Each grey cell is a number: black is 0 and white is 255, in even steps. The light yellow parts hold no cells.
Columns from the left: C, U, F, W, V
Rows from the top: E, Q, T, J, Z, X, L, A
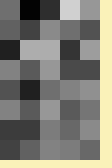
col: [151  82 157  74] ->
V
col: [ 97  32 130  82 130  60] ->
C

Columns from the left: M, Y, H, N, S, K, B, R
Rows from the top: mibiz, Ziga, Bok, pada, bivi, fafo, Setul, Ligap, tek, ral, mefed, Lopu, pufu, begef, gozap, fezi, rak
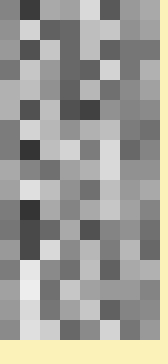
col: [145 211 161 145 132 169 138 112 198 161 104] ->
N
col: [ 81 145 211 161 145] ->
N
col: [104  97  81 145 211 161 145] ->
N
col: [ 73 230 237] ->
Y
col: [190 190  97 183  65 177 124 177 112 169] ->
S

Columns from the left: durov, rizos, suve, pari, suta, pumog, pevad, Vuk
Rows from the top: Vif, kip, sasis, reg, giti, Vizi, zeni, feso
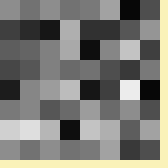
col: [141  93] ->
pevad
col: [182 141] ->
suve
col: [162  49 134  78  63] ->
pumog
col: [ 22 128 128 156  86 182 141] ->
suve
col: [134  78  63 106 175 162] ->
pumog
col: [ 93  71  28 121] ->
durov

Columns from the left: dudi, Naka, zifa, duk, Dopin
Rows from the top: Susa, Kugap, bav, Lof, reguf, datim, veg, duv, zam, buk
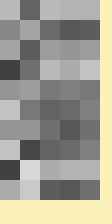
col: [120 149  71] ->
Naka
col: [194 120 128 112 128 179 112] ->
Dopin
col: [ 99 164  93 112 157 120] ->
Naka
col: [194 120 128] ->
Dopin
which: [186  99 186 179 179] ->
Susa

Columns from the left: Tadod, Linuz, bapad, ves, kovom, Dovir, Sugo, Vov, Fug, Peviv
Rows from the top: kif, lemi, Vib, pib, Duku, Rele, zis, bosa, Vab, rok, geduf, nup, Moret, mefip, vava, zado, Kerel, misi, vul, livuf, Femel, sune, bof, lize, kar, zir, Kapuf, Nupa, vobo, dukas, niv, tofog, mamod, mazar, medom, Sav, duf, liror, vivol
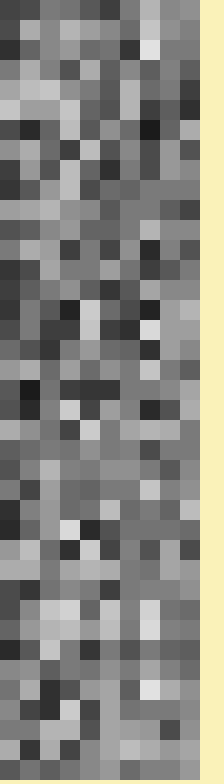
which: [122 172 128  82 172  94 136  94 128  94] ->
pib
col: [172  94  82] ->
Tadod

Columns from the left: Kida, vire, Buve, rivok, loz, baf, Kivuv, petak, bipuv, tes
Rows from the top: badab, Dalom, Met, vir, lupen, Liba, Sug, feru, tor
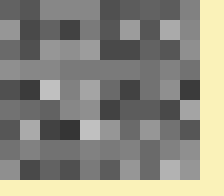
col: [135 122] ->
loz
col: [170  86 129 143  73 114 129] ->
bipuv
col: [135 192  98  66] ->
Buve
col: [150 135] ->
Buve
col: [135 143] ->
tes

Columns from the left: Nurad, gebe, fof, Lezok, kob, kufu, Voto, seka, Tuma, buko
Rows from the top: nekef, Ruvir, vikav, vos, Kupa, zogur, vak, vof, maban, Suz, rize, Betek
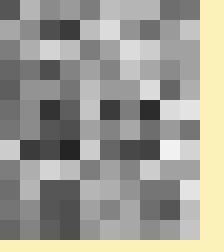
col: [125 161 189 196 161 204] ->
kob
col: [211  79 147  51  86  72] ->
fof
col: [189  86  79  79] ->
Lezok
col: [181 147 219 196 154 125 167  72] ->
Voto
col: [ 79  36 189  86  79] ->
Lezok
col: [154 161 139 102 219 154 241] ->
Tuma
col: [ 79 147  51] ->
fof

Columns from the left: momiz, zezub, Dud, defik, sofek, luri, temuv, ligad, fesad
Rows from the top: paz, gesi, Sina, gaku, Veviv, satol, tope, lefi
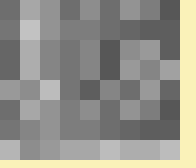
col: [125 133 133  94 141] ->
sofek
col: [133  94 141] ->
sofek
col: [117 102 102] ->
momiz

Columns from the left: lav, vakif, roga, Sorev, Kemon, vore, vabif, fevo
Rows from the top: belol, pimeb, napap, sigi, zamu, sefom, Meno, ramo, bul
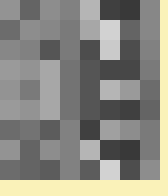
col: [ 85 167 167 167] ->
roga
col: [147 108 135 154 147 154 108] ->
lav

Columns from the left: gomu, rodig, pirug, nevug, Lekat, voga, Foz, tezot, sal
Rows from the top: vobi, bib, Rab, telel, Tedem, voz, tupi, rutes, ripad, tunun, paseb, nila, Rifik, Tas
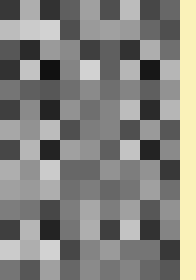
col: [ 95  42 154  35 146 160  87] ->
tezot
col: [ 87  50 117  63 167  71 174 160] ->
gomu
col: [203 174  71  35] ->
pirug

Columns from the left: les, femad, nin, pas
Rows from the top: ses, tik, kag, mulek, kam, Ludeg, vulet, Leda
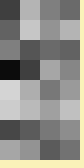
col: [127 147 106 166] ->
nin
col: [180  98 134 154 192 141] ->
pas

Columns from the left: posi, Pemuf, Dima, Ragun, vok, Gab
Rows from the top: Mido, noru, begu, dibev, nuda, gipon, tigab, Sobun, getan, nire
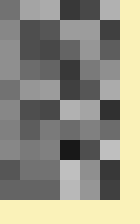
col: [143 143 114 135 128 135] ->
posi
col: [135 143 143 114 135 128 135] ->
posi
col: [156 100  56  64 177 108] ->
Ragun
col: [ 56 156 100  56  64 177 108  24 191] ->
Ragun

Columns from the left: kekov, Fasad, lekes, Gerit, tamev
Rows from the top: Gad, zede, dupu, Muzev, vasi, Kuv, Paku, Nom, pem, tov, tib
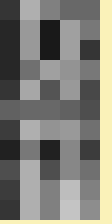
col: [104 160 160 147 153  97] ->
Gerit
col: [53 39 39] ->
kekov
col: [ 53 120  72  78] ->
tamev
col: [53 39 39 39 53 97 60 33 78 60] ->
kekov
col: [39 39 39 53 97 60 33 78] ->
kekov
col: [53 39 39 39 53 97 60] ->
kekov
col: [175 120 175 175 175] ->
Fasad

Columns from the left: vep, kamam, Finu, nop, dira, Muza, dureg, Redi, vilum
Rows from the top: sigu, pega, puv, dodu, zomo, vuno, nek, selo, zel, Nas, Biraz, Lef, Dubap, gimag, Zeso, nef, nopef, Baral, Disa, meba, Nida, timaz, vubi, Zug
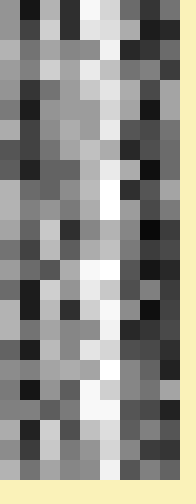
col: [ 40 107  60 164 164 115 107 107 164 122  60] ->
vilum
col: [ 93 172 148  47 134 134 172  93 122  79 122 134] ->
nop
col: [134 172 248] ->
dira
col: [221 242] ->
Muza
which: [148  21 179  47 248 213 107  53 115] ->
sigu
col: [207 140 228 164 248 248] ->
dira

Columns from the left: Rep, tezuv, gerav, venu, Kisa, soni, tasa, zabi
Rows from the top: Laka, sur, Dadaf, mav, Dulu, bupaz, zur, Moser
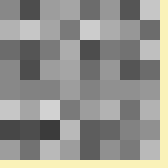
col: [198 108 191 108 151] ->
zabi
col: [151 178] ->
zabi
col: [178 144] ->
zabi
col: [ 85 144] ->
tasa
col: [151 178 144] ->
zabi
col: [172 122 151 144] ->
soni

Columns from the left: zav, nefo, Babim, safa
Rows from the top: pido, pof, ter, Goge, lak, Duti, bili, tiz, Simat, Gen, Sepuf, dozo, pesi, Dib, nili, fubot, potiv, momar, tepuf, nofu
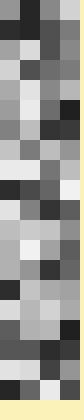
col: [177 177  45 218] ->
zav
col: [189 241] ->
safa
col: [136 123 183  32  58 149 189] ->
safa
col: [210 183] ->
Babim

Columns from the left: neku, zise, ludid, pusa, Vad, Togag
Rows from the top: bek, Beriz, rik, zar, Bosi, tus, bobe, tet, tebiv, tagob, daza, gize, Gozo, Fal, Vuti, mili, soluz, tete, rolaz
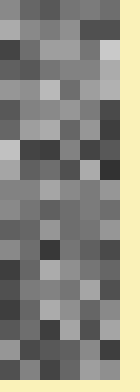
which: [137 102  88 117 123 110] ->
bek
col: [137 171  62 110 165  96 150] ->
ludid
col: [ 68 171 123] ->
Vad
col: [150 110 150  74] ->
Togag
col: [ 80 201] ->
Togag
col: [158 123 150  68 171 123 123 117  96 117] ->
Vad

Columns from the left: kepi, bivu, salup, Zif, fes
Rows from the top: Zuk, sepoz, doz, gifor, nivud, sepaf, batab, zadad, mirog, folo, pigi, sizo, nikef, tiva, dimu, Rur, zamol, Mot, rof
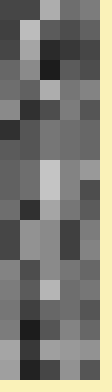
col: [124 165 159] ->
kepi
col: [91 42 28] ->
salup
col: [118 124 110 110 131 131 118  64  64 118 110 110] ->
Zif

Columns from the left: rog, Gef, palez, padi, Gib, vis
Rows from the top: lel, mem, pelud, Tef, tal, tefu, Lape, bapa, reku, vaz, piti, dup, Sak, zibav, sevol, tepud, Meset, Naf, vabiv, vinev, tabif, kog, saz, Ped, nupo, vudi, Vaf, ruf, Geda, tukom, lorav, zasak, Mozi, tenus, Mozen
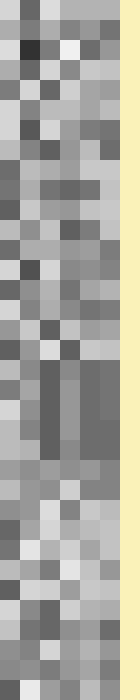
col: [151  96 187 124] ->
rog
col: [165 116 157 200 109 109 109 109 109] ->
Gib
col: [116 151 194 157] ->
vis
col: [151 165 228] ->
Gef
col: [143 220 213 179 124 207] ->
palez

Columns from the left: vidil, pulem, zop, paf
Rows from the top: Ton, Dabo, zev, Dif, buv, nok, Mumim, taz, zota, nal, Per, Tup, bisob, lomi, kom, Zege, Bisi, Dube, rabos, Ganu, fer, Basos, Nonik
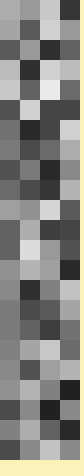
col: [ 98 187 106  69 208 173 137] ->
paf
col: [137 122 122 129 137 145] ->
vidil
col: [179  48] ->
pulem

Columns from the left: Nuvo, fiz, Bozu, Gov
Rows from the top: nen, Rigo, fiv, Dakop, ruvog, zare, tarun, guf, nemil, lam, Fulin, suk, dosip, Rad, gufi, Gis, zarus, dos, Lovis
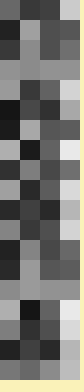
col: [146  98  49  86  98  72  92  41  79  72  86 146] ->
Bozu
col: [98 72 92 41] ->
Bozu
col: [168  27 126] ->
fiz

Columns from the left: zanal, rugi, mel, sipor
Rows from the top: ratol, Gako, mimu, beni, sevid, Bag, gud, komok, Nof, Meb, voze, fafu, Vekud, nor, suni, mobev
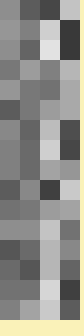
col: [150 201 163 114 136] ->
sipor
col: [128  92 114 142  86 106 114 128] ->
zanal
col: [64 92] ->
sipor
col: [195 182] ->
mel

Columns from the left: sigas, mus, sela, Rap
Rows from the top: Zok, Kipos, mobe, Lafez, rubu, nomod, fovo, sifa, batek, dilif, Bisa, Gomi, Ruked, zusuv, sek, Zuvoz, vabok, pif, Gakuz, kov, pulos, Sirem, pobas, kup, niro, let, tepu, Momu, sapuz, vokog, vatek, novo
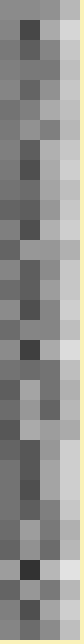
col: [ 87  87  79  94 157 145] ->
mus
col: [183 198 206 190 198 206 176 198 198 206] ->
Rap
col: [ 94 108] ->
sigas
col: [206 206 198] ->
Rap

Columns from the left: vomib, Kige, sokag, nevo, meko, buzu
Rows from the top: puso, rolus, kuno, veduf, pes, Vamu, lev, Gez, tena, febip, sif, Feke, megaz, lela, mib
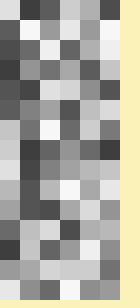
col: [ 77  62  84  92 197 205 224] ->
vomib
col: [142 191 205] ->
meko

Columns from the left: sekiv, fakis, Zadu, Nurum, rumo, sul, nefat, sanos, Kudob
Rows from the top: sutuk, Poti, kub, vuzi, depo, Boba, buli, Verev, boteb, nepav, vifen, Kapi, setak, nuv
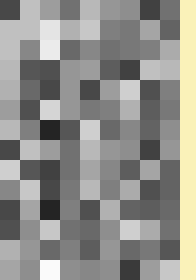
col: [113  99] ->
Kudob
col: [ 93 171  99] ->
nefat
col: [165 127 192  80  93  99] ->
sanos
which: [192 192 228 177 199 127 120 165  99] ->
Poti
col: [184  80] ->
rumo

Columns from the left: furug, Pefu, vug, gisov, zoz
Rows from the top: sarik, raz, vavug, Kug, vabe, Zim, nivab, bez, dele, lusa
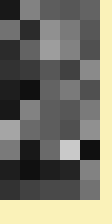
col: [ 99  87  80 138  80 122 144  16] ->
zoz
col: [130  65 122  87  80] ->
gisov
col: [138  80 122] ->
zoz

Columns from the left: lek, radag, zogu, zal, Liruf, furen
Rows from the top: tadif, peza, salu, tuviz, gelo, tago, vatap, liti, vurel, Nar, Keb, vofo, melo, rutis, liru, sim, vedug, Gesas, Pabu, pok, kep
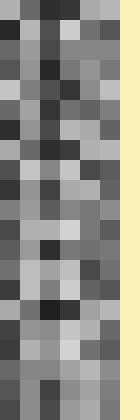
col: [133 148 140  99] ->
Liruf
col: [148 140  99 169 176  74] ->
Liruf

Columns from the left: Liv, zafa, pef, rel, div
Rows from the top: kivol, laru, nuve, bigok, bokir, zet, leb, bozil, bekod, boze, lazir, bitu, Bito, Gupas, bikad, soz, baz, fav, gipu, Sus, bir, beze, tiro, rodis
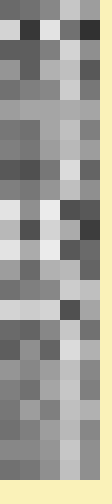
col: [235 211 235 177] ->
pef
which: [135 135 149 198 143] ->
tiro
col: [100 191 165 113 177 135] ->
div
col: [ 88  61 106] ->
div

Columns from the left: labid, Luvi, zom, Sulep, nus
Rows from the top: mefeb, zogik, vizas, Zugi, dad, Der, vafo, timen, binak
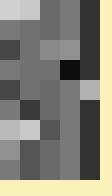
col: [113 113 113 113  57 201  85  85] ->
Luvi
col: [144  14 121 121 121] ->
Sulep

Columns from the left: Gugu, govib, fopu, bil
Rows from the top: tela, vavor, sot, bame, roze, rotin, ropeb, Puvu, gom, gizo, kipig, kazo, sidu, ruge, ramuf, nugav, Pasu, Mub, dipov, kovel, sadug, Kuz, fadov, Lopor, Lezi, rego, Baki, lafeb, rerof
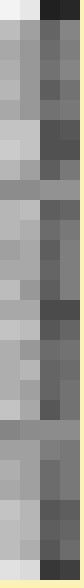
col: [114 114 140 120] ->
bil
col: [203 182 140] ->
Gugu
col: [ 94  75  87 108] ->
fopu
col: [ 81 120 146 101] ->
bil

